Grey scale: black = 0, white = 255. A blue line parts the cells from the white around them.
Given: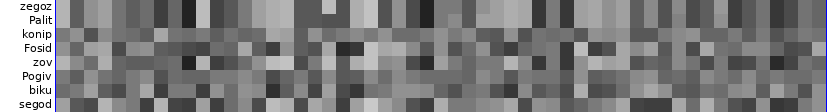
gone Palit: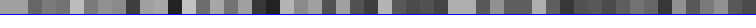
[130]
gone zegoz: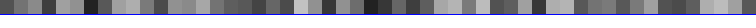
[153]

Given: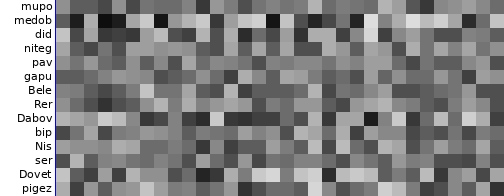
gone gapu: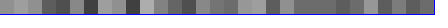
[165]
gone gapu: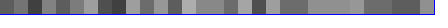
[101]
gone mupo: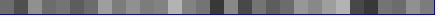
[86]

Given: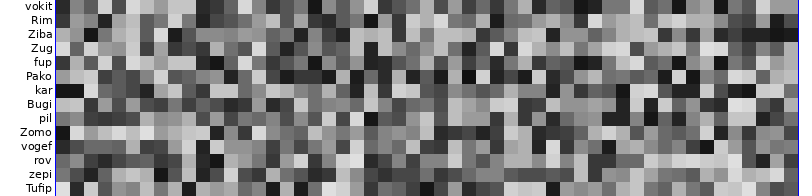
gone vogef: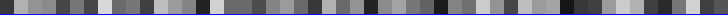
[126]
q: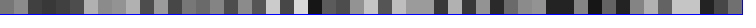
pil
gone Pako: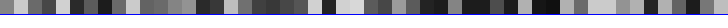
[183]
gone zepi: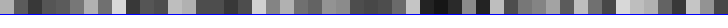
[50]
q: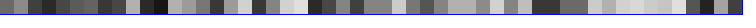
rov
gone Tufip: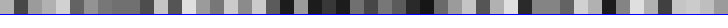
[170]

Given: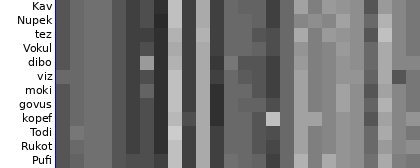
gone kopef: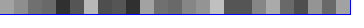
[64]
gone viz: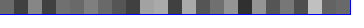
[91]
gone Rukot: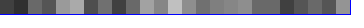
[71]
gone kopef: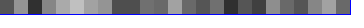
[184]
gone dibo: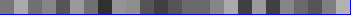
[56]

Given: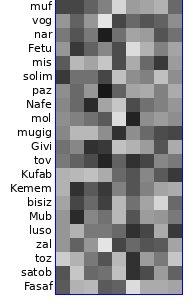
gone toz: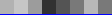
[205]
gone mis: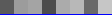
[57]
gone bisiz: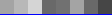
[64]

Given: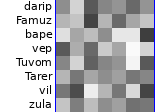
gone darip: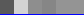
[105]
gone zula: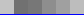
[126]
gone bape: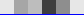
[223]
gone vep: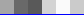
[173]
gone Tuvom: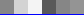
[97]

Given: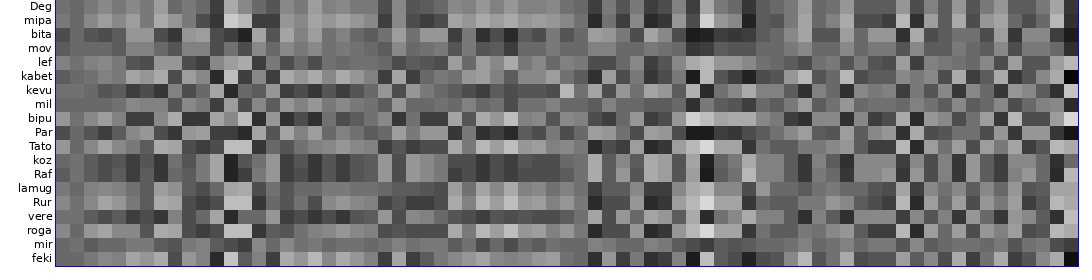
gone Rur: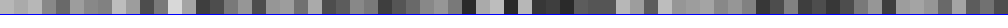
[69]
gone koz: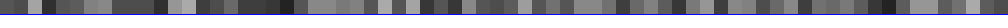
[99]
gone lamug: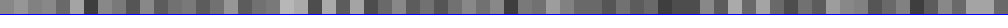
[144]
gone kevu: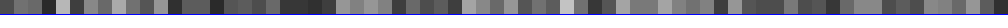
[176]

